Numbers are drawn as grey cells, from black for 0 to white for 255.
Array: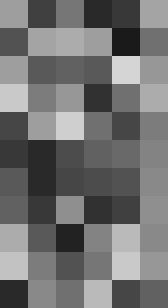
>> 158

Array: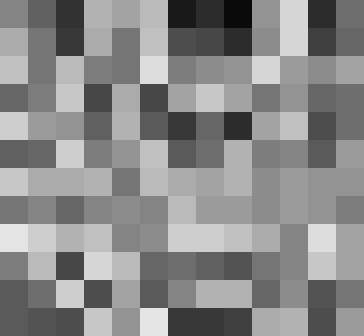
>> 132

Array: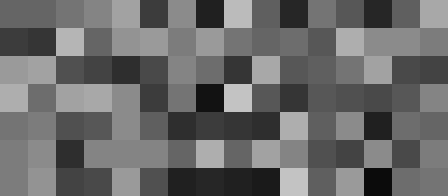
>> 101

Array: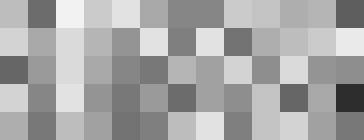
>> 189

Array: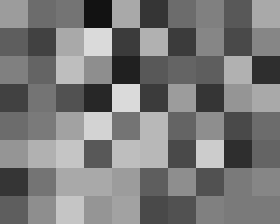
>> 156

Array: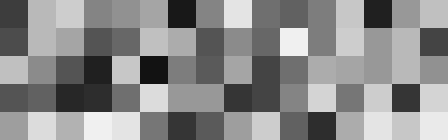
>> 61

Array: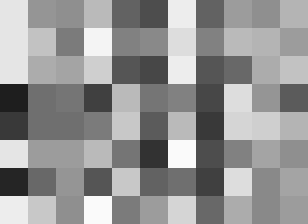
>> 229
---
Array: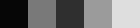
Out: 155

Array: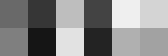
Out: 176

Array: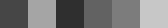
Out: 124

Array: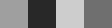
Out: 205

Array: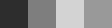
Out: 211

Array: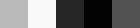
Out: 3
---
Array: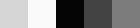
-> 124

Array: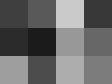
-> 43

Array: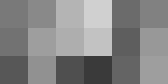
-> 107

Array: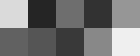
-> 150

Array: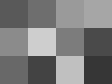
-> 139

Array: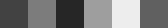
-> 237

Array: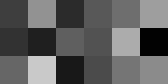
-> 110
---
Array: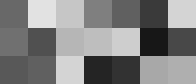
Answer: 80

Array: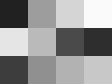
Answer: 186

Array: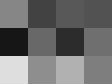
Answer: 104

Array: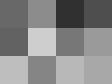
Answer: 206

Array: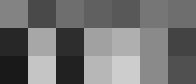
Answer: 167

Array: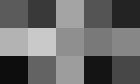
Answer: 201
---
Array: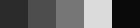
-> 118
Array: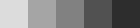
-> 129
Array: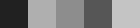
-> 141
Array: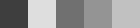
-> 112
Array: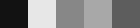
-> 135
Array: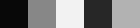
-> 242
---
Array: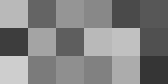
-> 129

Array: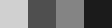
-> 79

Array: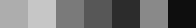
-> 44

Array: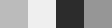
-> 239

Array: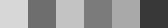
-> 123

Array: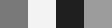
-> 243

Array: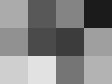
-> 226

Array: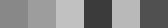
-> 59
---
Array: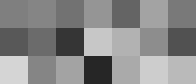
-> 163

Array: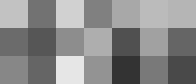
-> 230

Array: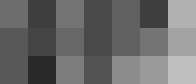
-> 124

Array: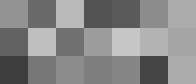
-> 141

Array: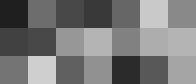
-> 96

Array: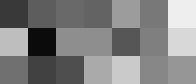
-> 78

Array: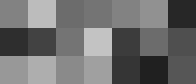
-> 138
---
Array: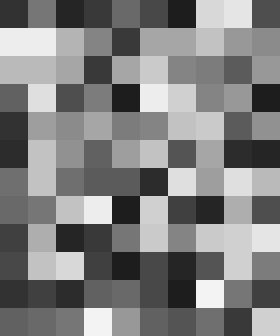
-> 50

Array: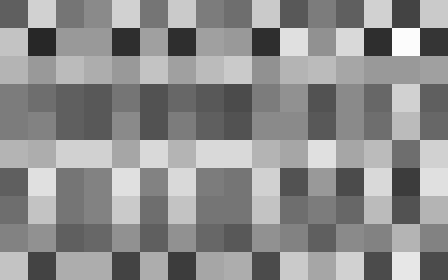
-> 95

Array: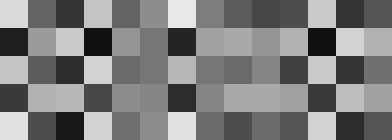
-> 218

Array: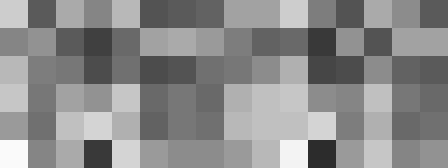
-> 205

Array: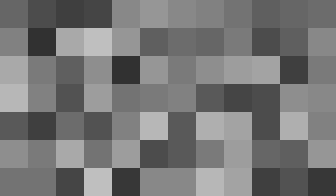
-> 102

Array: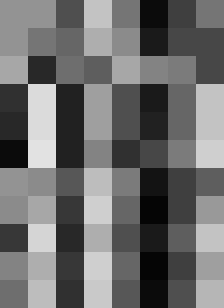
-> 147

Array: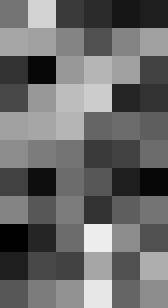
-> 116

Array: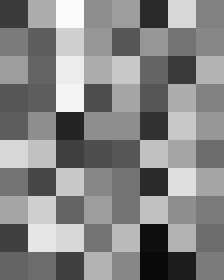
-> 58

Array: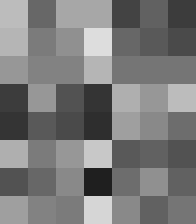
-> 188
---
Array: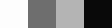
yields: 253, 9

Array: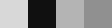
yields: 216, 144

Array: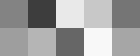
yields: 131, 166

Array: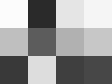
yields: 252, 71

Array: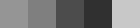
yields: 149, 200

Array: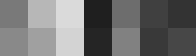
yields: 121, 71

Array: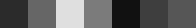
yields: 43, 86

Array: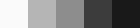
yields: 250, 25

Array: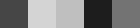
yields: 70, 115

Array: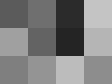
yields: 91, 141
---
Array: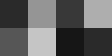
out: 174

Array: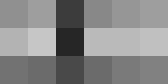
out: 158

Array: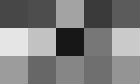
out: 91

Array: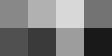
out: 115

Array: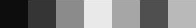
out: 185

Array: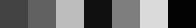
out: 3

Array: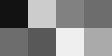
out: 109
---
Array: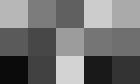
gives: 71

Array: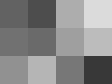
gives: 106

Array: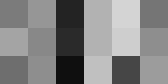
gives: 136

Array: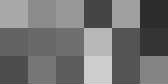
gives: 105

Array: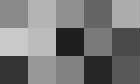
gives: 188

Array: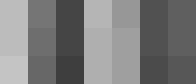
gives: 110
